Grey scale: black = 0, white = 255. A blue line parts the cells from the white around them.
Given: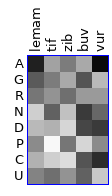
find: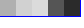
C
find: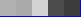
D
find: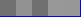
R
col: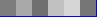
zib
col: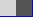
buv
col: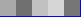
zib

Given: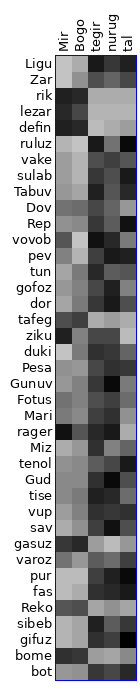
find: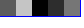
vovob
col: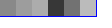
Mir

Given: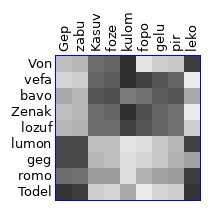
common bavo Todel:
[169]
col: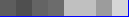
foze

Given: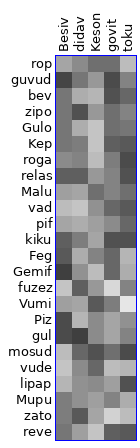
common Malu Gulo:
[111]
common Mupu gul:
[131]
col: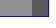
didav
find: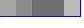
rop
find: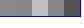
roga
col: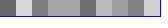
govit
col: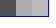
toku

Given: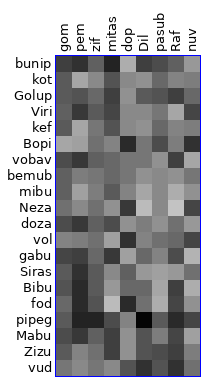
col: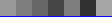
nuv
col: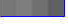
zif
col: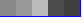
mitas
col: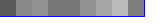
Dil
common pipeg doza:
[76]
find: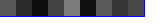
pipeg

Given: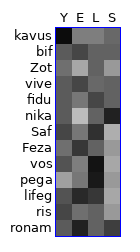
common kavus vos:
[126]
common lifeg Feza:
[55]
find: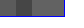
bif
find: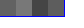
fidu
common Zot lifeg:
[167]

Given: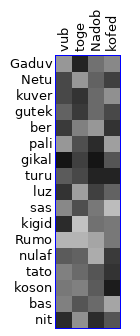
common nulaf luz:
[98]
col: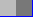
kofed
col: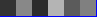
vub

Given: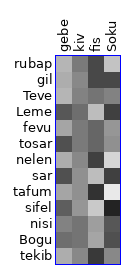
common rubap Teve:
[181]
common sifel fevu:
[150]
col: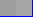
fis
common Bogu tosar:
[80]

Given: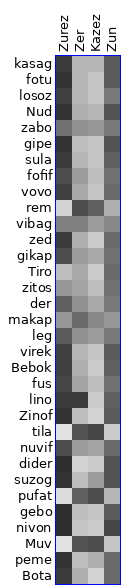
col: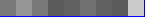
Zun
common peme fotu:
[52]
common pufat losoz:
[182]
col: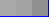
Zer
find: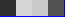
dider
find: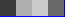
zed
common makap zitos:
[150]

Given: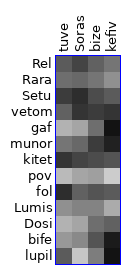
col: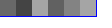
Soras
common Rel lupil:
[91]

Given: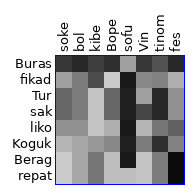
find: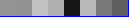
liko
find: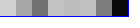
repat
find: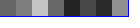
sak

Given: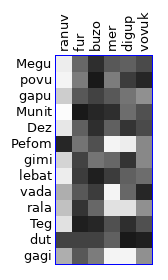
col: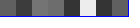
digup
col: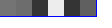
digup
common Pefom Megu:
[237]
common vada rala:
[103]
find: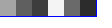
vada
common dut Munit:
[25]

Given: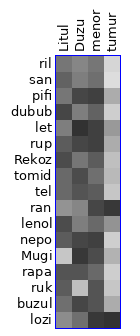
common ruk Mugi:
[198]
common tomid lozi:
[111]
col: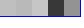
tumur
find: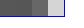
rapa
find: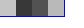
Mugi

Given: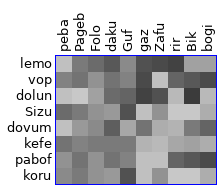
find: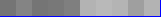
kefe
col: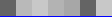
rir
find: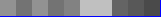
pabof

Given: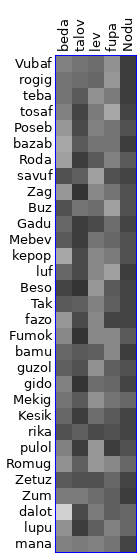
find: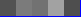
Buz
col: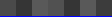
talov
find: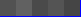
rika
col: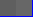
fupa

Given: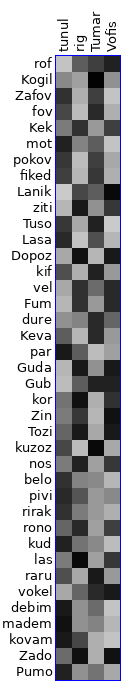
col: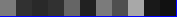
tunul
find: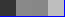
belo

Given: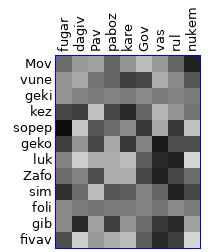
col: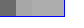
paboz
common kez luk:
[40]
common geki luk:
[131]
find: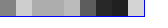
luk
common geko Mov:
[147]

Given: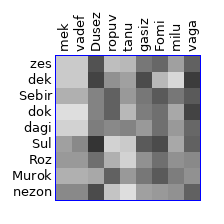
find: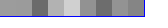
Roz
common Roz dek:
[145]
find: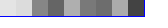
dok
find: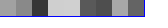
Sul
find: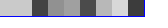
dek
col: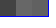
vaga

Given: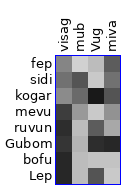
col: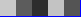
Vug
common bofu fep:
[188]
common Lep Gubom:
[39]
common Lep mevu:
[201]
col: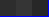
visag

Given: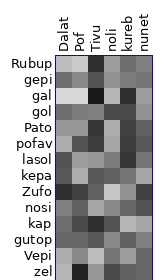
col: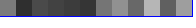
kureb
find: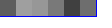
lasol
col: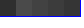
kureb
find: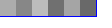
Vepi
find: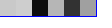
gal
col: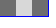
Dalat
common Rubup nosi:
[129]

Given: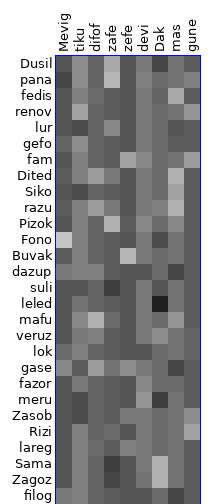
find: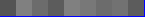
lareg
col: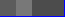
tiku
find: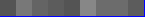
fazor
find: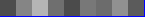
mafu

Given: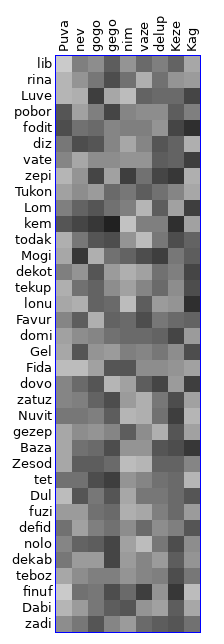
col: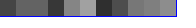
Keze
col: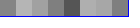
Puva

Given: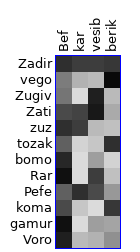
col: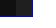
Bef
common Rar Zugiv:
[219]
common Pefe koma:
[74]
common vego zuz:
[186]
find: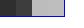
zuz

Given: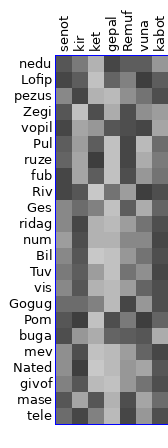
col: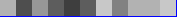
ket
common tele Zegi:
[78]

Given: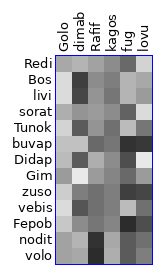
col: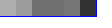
Rafif
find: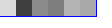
Bos
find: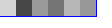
livi

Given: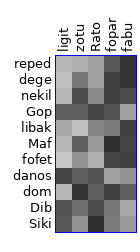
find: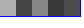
nekil
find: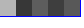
dom
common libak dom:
[62]
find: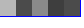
nekil

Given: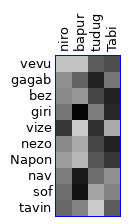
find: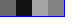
sof
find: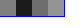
nav
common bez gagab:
[34]
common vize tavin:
[202]
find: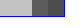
vevu
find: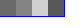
tavin

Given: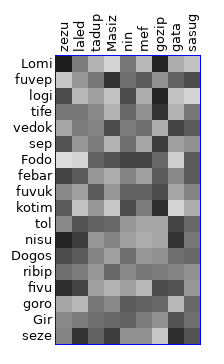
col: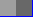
Masiz
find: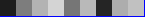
Lomi

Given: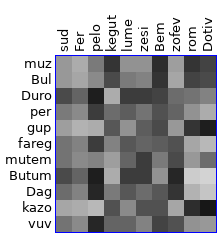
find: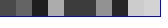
Butum
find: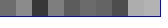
fareg
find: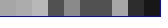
kazo
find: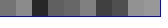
vuv
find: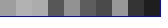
gup

